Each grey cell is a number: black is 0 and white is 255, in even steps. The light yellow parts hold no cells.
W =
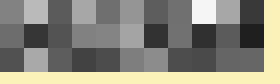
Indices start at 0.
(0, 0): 130
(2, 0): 81
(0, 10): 57
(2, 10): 102
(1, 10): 31
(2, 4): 76
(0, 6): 93
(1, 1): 54

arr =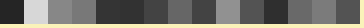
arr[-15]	37
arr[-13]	135
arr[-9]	67

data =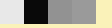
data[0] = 232
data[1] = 9
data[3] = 154
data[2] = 146

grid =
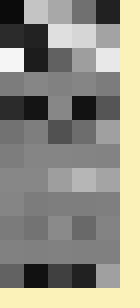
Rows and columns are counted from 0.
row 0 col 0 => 11
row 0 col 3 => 112
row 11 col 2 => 64
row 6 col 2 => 133
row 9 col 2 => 138
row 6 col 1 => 133
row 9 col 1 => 115
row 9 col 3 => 105
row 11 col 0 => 98
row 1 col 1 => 34
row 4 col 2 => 135
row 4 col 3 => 18
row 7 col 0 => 135
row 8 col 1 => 124
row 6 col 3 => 132
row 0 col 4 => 33
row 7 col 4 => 164
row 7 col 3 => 182

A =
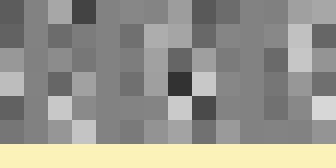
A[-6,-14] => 92
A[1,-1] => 102
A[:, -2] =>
[160, 193, 198, 151, 136, 130]
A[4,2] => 200
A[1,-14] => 98
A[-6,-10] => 130
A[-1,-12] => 150
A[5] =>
[118, 129, 150, 196, 130, 122, 147, 163, 113, 154, 130, 131, 130, 148]
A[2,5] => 125
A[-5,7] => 165
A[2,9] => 123
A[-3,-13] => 130
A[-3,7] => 50
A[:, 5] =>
[135, 112, 125, 112, 131, 122]
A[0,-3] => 128
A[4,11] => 113
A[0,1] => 130
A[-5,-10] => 130
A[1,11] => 136
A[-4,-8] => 161
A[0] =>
[92, 130, 167, 67, 130, 135, 132, 157, 89, 108, 130, 128, 160, 167]
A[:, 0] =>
[92, 98, 152, 189, 97, 118]
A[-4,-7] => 101
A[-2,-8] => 132
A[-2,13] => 215
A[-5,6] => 173

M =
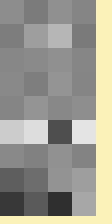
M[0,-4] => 141
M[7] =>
[94, 109, 147, 158]
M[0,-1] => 133
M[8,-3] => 90
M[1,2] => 182
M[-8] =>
[125, 158, 182, 122]
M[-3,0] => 137
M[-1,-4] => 56
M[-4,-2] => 78
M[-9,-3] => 123
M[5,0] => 204

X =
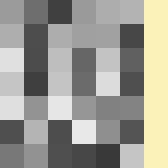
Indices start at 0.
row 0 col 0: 155
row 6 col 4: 57
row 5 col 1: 180
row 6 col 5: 197
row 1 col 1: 77
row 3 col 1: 63
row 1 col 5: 71
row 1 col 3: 160
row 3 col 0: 197
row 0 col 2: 64
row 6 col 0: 120

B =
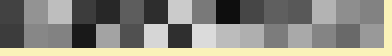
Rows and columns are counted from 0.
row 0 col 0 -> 66
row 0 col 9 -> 14
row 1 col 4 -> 163
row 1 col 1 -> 135
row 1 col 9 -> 188
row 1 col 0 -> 60
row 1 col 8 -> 219
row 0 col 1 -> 147

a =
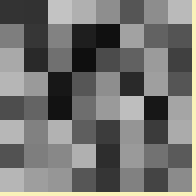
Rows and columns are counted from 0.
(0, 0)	51
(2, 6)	155
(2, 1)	41
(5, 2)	178
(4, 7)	165
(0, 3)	176
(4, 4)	154
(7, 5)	129
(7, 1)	158
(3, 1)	154
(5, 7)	171
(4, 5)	190
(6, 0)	82
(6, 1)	126
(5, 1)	129
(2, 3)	15
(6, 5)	154

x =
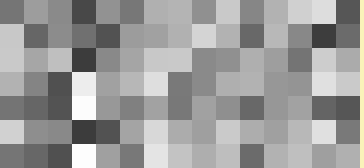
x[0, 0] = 117
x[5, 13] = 224
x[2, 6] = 200
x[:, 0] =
[117, 200, 201, 178, 116, 209, 117]
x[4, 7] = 120
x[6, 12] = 191
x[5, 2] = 137
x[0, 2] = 138
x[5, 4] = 82
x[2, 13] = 205
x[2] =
[201, 166, 191, 60, 137, 165, 200, 201, 138, 144, 175, 158, 116, 205, 171]
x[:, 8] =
[144, 212, 138, 138, 161, 159, 174]
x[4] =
[116, 102, 83, 252, 152, 128, 162, 120, 161, 143, 104, 151, 162, 100, 86]
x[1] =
[200, 102, 140, 112, 82, 156, 161, 177, 212, 178, 104, 184, 136, 61, 107]
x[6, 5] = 120
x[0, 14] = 86
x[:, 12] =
[208, 136, 116, 148, 162, 184, 191]
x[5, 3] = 60
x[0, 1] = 157
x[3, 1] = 132
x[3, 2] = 80
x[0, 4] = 146
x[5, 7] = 172
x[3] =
[178, 132, 80, 237, 161, 183, 222, 121, 138, 175, 178, 151, 148, 224, 202]

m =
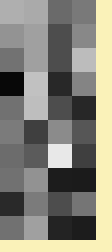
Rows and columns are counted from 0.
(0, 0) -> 175
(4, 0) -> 113
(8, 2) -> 77
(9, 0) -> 113
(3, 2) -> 40
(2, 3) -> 188
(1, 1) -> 160
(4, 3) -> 39
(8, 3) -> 117
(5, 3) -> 86
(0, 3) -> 121
